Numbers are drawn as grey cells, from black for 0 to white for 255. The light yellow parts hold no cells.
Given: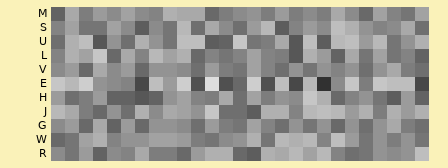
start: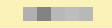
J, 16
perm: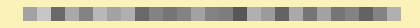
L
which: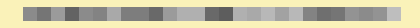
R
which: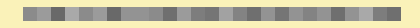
V
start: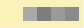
M, 1
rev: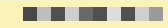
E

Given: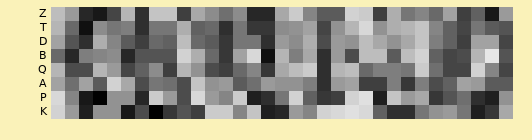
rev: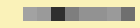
A
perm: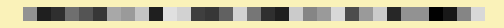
P
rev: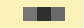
T
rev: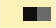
T
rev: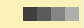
D
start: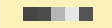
B, 28
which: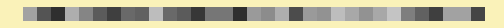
D

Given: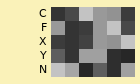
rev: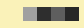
N
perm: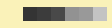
C
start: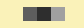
N, 3
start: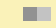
X, 4
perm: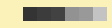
X
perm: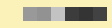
X
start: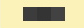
X, 0

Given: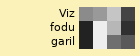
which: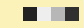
fodu
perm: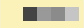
Viz
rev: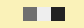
garil

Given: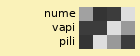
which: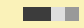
vapi
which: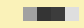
nume
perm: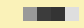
pili
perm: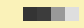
pili
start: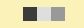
vapi, 1
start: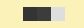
nume, 1
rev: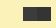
nume

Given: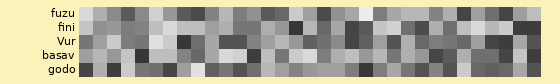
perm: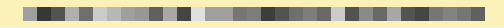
Vur
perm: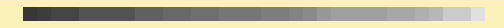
Vur
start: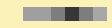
godo, 17
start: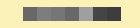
Vur, 24
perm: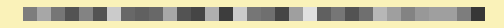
godo
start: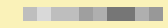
fini, 5

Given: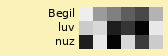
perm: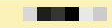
luv
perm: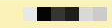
luv

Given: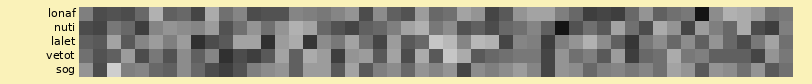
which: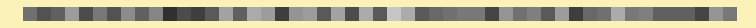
vetot
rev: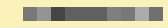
vetot
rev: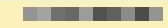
lonaf
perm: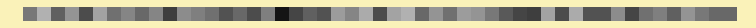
lonaf
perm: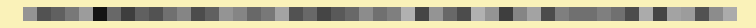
nuti

